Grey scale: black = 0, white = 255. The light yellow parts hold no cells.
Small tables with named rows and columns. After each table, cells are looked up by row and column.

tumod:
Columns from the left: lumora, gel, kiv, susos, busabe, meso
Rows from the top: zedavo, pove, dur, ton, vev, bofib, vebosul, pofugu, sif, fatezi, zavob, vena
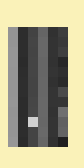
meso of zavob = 99
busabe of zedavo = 49
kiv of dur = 68
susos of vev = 102
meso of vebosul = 74
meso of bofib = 42
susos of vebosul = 103
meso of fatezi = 96
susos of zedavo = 101
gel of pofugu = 44
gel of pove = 45
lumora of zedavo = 148
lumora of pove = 148
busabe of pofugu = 52

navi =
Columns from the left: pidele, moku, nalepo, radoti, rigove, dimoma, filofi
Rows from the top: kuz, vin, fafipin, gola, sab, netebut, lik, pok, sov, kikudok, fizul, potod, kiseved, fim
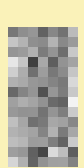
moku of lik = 132
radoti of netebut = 146
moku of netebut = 169
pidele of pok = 160
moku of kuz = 142
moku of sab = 173
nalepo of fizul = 163
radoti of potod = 157
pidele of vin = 197
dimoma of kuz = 114
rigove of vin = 179
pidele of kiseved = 158
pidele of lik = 104

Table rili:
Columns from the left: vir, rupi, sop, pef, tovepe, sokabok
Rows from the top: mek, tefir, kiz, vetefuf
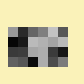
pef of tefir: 177
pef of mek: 127
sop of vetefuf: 11
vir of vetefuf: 97
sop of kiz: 166
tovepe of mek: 195
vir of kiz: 58
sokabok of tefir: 185
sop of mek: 101
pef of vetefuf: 173
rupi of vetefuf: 86
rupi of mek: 42
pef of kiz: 173
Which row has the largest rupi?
vetefuf

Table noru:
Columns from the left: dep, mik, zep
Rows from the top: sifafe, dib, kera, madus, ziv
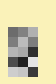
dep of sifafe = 108
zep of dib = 125
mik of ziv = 197
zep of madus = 228
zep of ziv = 57
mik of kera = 168
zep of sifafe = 176
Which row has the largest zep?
madus

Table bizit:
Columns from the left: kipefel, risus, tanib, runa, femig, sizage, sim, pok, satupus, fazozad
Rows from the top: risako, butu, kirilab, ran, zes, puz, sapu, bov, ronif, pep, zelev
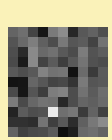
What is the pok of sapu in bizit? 114
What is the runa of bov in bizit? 115
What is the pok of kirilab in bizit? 124
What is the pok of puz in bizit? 122
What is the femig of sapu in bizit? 125
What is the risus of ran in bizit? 26
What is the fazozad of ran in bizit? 76
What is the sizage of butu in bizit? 121
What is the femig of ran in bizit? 91
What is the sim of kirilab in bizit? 76
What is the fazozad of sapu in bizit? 109
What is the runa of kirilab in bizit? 105
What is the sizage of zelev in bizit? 15
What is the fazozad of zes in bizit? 90

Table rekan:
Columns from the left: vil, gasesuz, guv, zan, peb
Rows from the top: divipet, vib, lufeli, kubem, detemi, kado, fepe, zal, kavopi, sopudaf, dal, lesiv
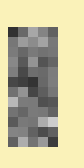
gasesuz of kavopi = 102
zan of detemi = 106
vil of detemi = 126
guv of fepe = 70
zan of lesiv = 153
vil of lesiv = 97
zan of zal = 80
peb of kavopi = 99
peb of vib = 120
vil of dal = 132
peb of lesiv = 60
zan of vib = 163
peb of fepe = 118
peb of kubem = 101
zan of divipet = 132
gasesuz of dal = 130
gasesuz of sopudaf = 121
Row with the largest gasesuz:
lesiv

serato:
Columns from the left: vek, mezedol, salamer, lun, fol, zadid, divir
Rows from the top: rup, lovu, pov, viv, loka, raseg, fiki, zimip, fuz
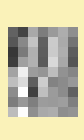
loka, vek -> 163
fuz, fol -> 173
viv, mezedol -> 160
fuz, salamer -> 143
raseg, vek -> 190
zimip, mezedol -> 152
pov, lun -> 93
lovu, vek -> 87
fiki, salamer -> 65
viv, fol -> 216
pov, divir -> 93
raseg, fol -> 131
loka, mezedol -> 239
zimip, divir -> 127
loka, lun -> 149

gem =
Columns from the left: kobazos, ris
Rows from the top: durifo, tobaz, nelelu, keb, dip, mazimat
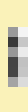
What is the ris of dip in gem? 197
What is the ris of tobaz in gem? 199
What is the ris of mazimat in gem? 219
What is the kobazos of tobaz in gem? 57
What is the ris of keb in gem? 193
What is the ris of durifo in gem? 244
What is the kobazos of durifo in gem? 154
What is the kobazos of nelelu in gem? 151
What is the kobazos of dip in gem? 69
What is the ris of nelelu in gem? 235
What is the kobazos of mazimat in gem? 164

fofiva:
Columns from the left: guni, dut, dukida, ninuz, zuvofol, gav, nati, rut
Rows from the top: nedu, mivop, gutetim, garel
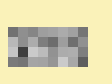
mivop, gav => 158
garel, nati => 168
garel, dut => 117
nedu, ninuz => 158
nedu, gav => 171
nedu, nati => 161
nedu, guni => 114
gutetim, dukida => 202
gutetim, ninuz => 187
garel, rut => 94

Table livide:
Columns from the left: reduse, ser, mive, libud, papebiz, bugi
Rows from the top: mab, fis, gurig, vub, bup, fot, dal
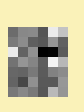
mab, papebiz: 235
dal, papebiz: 185
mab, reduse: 108
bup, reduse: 103
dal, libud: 87
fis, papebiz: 149
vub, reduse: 115
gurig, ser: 99

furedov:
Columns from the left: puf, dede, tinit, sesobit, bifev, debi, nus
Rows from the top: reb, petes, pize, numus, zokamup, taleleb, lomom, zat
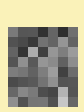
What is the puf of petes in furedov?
82
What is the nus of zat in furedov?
102
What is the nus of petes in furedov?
99
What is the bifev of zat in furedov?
81
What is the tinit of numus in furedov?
89
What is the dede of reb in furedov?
86

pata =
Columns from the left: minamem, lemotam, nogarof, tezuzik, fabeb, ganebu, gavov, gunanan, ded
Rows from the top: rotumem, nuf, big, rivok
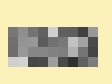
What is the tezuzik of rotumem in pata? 98
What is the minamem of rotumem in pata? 119
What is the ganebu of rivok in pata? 73
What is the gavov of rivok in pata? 48
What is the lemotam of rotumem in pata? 142
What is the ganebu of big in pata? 127
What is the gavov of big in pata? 177
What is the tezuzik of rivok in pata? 74
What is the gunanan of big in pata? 117
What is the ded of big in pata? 69
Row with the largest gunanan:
nuf

